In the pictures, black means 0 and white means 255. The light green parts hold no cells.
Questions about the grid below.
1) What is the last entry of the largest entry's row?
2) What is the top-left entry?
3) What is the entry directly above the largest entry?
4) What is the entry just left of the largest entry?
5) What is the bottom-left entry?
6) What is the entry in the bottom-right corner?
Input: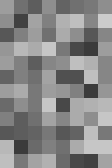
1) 204
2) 157
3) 142
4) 134
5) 191
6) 163

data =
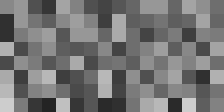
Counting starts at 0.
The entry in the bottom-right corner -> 130
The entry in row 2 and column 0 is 48
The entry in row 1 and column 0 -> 48
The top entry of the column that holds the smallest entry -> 54
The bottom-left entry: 205
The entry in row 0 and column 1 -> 151
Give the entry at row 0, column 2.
80
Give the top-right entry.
110
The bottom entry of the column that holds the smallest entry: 36
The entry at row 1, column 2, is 116
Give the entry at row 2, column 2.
143
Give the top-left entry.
136
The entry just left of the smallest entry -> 54
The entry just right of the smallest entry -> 192

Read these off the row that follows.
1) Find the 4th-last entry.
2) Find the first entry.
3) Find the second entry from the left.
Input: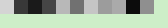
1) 156
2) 212
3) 56

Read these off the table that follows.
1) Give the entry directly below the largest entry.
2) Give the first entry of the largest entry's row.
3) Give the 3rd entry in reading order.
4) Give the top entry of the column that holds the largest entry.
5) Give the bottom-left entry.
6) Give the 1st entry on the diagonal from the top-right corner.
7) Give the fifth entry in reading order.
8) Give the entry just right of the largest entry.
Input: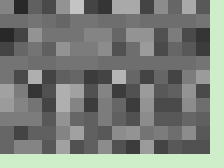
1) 116
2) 132
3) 96
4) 196
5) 102
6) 88
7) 147
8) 68

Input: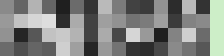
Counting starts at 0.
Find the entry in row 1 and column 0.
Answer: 153
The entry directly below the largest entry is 194
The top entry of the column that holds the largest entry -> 101
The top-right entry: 51
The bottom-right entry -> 87
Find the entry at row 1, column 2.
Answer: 214
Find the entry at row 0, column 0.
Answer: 138
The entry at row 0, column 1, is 101
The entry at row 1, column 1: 194
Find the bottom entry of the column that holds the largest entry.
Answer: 93
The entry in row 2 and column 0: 146
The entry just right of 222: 44

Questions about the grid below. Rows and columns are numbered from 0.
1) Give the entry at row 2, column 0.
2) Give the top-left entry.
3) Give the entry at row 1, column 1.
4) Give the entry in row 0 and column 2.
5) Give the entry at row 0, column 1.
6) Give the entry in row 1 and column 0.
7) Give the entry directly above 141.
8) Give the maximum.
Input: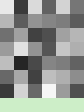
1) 112
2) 232
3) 92
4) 218
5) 58
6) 182
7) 98
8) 246

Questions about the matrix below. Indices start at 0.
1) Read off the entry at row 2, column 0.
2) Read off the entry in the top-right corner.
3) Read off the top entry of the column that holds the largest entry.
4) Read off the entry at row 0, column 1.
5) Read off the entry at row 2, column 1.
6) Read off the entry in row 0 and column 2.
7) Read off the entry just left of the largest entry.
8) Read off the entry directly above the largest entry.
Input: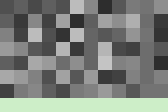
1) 129
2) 142
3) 45
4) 95
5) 65
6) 73
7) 101
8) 181

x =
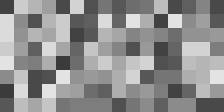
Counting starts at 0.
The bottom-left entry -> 87
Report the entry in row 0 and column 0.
66
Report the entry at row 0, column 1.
204
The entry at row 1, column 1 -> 139
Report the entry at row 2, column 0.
219
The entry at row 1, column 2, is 80
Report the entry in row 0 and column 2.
181
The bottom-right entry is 73
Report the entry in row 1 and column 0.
219
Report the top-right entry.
73
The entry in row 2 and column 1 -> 146

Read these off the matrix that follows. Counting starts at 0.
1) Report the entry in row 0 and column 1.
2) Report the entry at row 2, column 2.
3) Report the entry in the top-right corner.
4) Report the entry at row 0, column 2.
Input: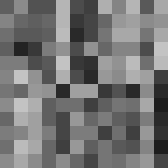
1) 139
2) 89
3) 168
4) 82

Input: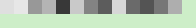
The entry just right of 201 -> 131
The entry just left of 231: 223
